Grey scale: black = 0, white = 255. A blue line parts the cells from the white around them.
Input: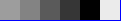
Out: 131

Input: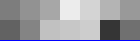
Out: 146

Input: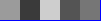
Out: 58

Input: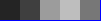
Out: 63

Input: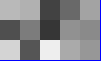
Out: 177

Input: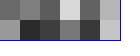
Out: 126
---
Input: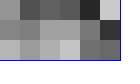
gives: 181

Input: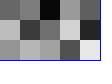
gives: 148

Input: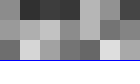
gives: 110

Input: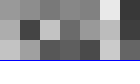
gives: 195

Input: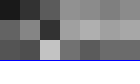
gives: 84

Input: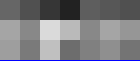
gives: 158
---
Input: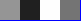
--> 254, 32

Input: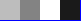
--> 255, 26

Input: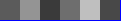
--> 191, 58

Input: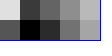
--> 224, 1

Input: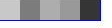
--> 200, 53

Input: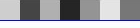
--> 228, 37
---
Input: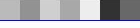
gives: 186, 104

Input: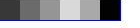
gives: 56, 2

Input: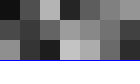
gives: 16, 44

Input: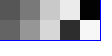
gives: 86, 247

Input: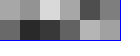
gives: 167, 161

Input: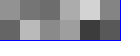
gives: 146, 88

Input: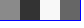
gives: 138, 102
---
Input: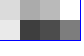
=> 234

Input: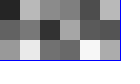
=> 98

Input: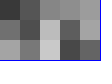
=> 112

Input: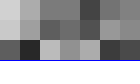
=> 201

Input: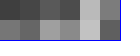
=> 118

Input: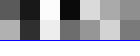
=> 177

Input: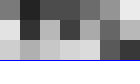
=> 227
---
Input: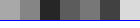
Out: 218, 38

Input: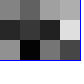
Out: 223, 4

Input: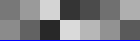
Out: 218, 40

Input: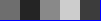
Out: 205, 36

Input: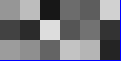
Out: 221, 23

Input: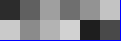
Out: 210, 30
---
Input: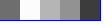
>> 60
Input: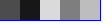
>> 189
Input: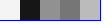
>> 187
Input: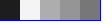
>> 119
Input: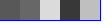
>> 191
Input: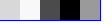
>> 154
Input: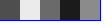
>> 139
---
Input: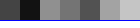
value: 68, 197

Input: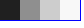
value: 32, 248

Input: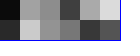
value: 11, 84

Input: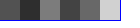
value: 82, 209

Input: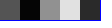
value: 84, 42

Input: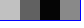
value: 193, 137
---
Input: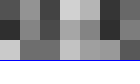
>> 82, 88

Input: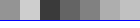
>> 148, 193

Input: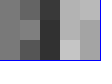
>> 121, 164

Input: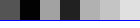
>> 84, 224

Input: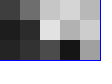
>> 62, 160

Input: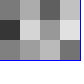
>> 122, 115

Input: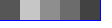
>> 86, 66

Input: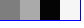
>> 126, 246

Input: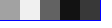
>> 162, 56
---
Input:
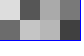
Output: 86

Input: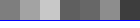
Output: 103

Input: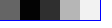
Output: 47

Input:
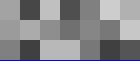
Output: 128

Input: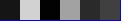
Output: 162

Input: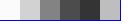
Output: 76
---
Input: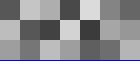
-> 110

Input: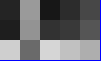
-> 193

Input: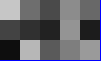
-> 126

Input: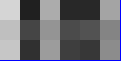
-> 55

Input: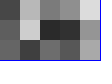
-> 87

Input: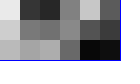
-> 8
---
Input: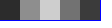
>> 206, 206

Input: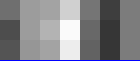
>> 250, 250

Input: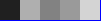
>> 130, 212

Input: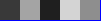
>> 31, 212

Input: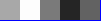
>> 122, 253

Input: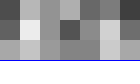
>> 83, 236

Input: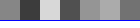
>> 80, 216

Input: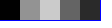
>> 203, 203
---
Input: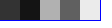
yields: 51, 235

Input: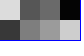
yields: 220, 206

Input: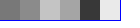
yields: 120, 234

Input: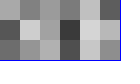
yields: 169, 142

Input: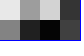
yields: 232, 64

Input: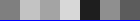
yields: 127, 92

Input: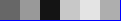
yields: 103, 174

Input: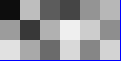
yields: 13, 211

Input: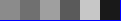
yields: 139, 25

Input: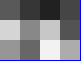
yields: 89, 172
